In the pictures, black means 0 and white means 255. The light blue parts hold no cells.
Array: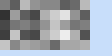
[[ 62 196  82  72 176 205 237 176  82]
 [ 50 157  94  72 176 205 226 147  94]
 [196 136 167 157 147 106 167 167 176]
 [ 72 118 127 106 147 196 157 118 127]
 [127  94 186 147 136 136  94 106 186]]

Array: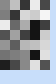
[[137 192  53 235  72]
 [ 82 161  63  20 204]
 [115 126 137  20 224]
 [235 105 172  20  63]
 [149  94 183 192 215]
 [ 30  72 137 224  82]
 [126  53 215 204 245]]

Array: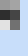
[[153 164]
 [226 113]
 [ 46  69]]

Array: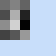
[[141 209   3]
 [ 76 175  34]
 [110 130  99]
 [ 66  87 153]]

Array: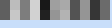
[[ 95 199 125 210  33 149 179  83 149  54 107]
 [ 95 188 125 210  24 159 169  83 149  54 107]]

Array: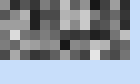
[[116 219 116 104 125 104  65  54  65  32  44 116 191]
 [ 74 169  95  54  65  95 158  95  65 229  95  74 116]
 [158 158 158  32 116  85 191 137 201  74  85 137  44]
 [ 85 137 179  32  74  74 179 169 201 125  74 104  54]
 [125 104 169 158 137 146  23 137 125 191 179  85 104]
 [146  44  85  54 125  85 191  95 146  23  65 158  44]]

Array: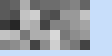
[[195 186 120 174 174 216 120 141 153]
 [131 141 164  67 141 207 141 120  67]
 [ 90 100 174 100 109 109 120 131 100]
 [ 90  78 195 207  90  78 153 153 195]
 [ 56  38 186 174  67 131 131 153 164]]
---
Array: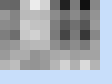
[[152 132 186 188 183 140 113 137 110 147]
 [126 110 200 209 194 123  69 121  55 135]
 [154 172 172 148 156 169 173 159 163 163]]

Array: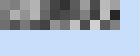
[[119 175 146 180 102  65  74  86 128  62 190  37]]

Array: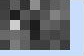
[[ 65  30  88  64  85 129 108]
 [105 110 100  35  76  68  76]]

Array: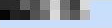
[[  5  34  29  82 110 218 121  88 181]]

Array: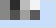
[[135  82 159  90]]

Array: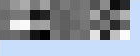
[[107 119 121  18  34 105  94 114 121 168  65 128 178]
 [104 108  89  18   2 121  93 118 109 226  36 193 251]]

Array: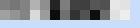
[[160 147 132 217 156  12 112  50  82  14 107 225 237]]
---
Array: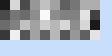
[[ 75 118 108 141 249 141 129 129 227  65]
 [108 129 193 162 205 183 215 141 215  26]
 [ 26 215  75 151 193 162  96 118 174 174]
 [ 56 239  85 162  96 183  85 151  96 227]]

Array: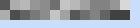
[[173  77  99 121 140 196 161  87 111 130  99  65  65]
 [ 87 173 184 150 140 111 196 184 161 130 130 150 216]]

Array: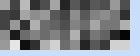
[[141  26 108 130 108 130  99 176  67 119  99  36   5]
 [ 67  56 165 141 153  88  67 141  88 130 141 119  47]
 [165  67 186  47  78 165  36  88  56  88  78 153  78]
 [ 67 153  47 176 108  99  78 130 108 165 119 119 176]
 [153 230  15  47 176 209 108 141  36  88  56 209 209]]

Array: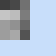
[[ 62  72 113]
 [157 145 104]
 [157 168  83]
 [197 188 124]]

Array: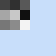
[[ 67  48  88]
 [119 139 243]
 [166 200  16]]

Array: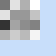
[[226 152 152 195]
 [ 51 164 141 130]
 [176 204 186 244]
 [119 226 176 255]]

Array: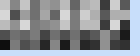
[[215  79 157 112 166 101 215 123 206 175  89 175 175]
 [ 79 112 101 123  68 112  79 112  68  89 145  89  26]
 [ 14 123  79 101  38 134  26 123  38  49 145  59  49]
 [197 134 197 112 157 145 187 101 175 187  59 206  89]
 [187 145 215 123 134 145 197 123 187 187  59 215  49]]

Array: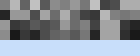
[[140  25  56  37  77  99 108  89 119  37 164 164  47  25]
 [152  56  66  89  77  89 152 108 128  66 164 164  56  37]
 [ 37 152 152  77 164 108 173 108  66  56 183 128 119 128]
 [128 183  99 193  89 140 128 152 119 193  66  77 173 173]]

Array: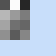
[[144  91 134]
 [164 112 102]
 [183 154 124]
 [ 82 251  38]]
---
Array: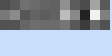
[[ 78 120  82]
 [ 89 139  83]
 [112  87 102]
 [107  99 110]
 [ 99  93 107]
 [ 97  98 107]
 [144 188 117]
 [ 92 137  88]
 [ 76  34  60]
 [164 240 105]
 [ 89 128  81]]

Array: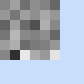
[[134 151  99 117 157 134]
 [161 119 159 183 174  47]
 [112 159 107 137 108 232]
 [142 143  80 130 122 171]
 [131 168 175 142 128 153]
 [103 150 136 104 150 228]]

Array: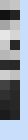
[[187  17 165 230 201 183  42 206  66  48  36  27]
 [197  35 195 213  38 191  40 193  44  40  39  36]]

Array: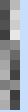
[[ 94  73  81  62 126 151 167 178 125 183 173]
 [185 215 204 231 140 105  83  66 141  60  74]]

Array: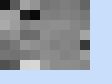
[[ 15 164 170 136 108 117  81]
 [ 90 160 157 145 120 114  91]
 [163  30 132 107 149 121 212]
 [148   9 141 109 143 127 215]
 [117 128 140 143 138 141 154]
 [121 126 143 137 128 138 140]
 [126 130 143 133 134 131 141]
 [121 127 134 133 129 134 140]
 [101 119 127 164  55 156 134]]

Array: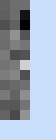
[[ 98  95  80 110 108 122 115 124  98 121  88  99]
 [110 109  97 145 127  77 122 134 105  99  87  74]
 [111  19   2  84 117  82 208  80 111 142 115 146]]

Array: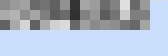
[[140 171  98]
 [154 179 169]
 [162 142 212]
 [105 165  97]
 [114 127 171]
 [ 97  93 209]
 [145 106 218]
 [ 51  49 103]
 [165 129 160]
 [156 150 138]
 [108  92 148]
 [130 116 142]
 [223 203 118]
 [105 126 104]
 [154 128 164]]

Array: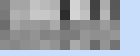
[[125 121 109 126 140]
 [166 177 165 143 135]
 [165 172 153 138 142]
 [194 199 155 147 145]
 [186 199 149 131 157]
 [178 191 170 136 147]
 [ 55  44 104 125 118]
 [211 212 134 124 170]
 [184 193 140 150 151]
 [ 66  69 134 143 107]
 [173 183 156 144 148]
 [ 88  91 134 150 115]]

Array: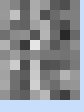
[[152 153 146 112 178 136 167 162 168 146]
 [132 193 104 139 120 157 204 112 111 104]
 [ 91  99  98 143  58 122  75  93  80  95]
 [171 172 160  84 229 139 197 201 208 160]
 [152  79 177 180 136 119  81 113 128 184]
 [ 90 107  98 107  88 119  84 129 109  92]
 [ 78 127  75  40 112 115  97 179 146  63]
 [125 127 127 104 142 124 121 154 149 126]]
